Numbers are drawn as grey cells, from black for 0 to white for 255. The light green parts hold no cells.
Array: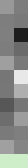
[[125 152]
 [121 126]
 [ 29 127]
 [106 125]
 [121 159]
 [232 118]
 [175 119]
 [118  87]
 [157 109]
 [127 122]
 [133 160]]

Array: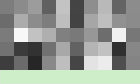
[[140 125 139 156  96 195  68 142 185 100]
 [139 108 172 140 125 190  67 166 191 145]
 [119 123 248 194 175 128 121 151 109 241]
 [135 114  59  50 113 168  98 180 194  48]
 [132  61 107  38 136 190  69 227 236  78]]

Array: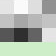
[[145 228 250 222]
 [195 194 167 183]
 [228  86  47  99]]

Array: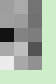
[[115 158 170]
 [113 159 155]
 [125  18 131]
 [ 82 169 190]
 [145 236 168]]

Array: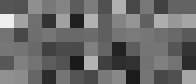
[[ 99  85  82 143 120 132  92 124  80 176  71 120  65  99]
 [165 238 162 111  50 161  31 178  95 131 149  97 174 152]
 [ 90 115  72 110 118 105 104 108  95 117 122 119 111 105]
 [ 52 119 116 105  65  75  74 128 100  34  93 117 117  86]
 [ 43  87 128 115  93  82  26 179  64  46  49 114 128 115]
 [165 144 141 102  44 117  84  73 121 136  27 117  71  80]]

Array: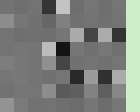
[[117 114 111 115  53 195 110 117 110]
 [115 140 118 113 102 128 113 115 112]
 [ 51 116 111 112 111 118 170  68 171]
 [112 116 118 116 187  20 118 112 119]
 [117 125 120 116 144  69 113 116 113]
 [171 118 120 116 113 117  41 155  48]
 [135 114 117 117 140  90  95 130  94]
 [119 147 122 114 115 111 108 118 108]]

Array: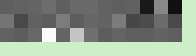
[[ 16  95  98 100 109  95 105 106  98  95  97  25 136]
 [ 73 116  73  97  93 124  93 102  99 123  71  76 107]
 [ 94  98  93 103 251 100 196 111  93 100  94  94  99]]
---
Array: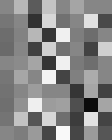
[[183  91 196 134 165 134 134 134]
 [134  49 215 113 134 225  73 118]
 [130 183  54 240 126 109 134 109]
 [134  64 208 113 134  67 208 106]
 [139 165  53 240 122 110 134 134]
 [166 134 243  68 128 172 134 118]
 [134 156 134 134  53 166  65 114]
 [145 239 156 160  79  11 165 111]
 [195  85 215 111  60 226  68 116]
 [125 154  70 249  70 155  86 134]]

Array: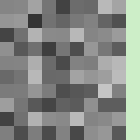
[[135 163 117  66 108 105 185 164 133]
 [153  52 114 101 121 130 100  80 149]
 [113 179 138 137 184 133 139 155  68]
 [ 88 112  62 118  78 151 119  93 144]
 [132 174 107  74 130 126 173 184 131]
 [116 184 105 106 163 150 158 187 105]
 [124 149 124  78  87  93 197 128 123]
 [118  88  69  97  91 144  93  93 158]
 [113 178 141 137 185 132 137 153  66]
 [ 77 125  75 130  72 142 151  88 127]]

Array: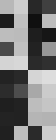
[[206  40  64 184]
 [193  16 189  29]
 [187  30  22 189]
 [192  34 151  73]
 [215  42  48 212]
 [ 41 213 221  35]
 [ 77 168 203  44]
 [ 34 189 197  31]
 [ 34 181 179  35]
 [190  42 205  32]]

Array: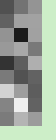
[[115 148  81]
 [161 162  97]
 [ 27 161 147]
 [168 121 153]
 [ 94 175  51]
 [ 82  98 122]
 [158  93 210]
 [239  98 132]
 [180 155 123]]

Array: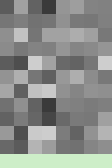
[[161  98  58 149 158 131 129  92]
 [126 114 117 145 121 119 128 118]
 [194 117 162 162 173 160 120 143]
 [121 131 128 149 133 138 149 139]
 [ 78 206 162 105  99 119 206  92]
 [175 118  96 152 174 140 120 147]
 [ 96 193 201 145 133 146 143 166]
 [144  98  58 131 128 123 127 113]
 [123 102  70 105 122 120 160  98]
 [ 78 202 205 124  99 146 180 153]
 [ 91 180 156 116 113 133 142 104]]

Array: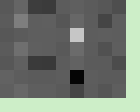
[[101  61  59  92  95  91  87  78  88]
 [126  94  95  86 103  92  69  93  91]
 [ 91  94  94  93 198  93  94  93  87]
 [111  95  94  89 107  92  81  94  91]
 [ 96  58  57  92  98  91  91  76  87]
 [ 93  91  91  93   5  93  91  91  98]
 [103  94  94  90  69  92  85  94  95]]

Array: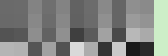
[[107 131 111 131  98 108 137 101 143 138 106]
 [106 136 108 136  97 107 144 101 155 147 105]
 [ 87 142  98 144  63  91 162  73 184 170  83]
 [178  85 161  82 217 172  51 201  25  41 181]]

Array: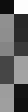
[[253  13]
 [ 40 144]
 [ 42 142]
 [ 57 133]
 [161  69]
 [163  70]
 [ 19 157]
 [ 16 159]]
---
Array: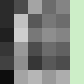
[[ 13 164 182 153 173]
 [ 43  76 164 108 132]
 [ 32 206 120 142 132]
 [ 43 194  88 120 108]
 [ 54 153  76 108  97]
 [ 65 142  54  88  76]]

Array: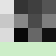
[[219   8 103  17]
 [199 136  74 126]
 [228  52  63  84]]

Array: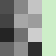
[[ 36 113 206]
 [ 79 135 196]
 [ 67 167 156]
 [102 144  46]]

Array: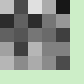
[[193  75 224 171  23]
 [161  63 182 129 129]
 [182 139 171 139  75]
 [ 97  85 118 106  63]
 [ 44  97  44 118 151]]

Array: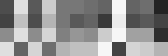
[[223 100 213 110 180 192 192 246  67 213 204 180]
 [140 223 140 213 128 150 140 204 246 161 161  45]
 [ 77 223  89 204 119 119 110 100 246 100 110  35]
 [ 67 192  77 180 119  89 100  57 235  77  89  67]]

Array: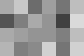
[[ 84 127 170 148  64 218]
 [170 159 148 148 127 190]
 [181 127 138 209 117 209]
 [170 200 108 159 117 190]]
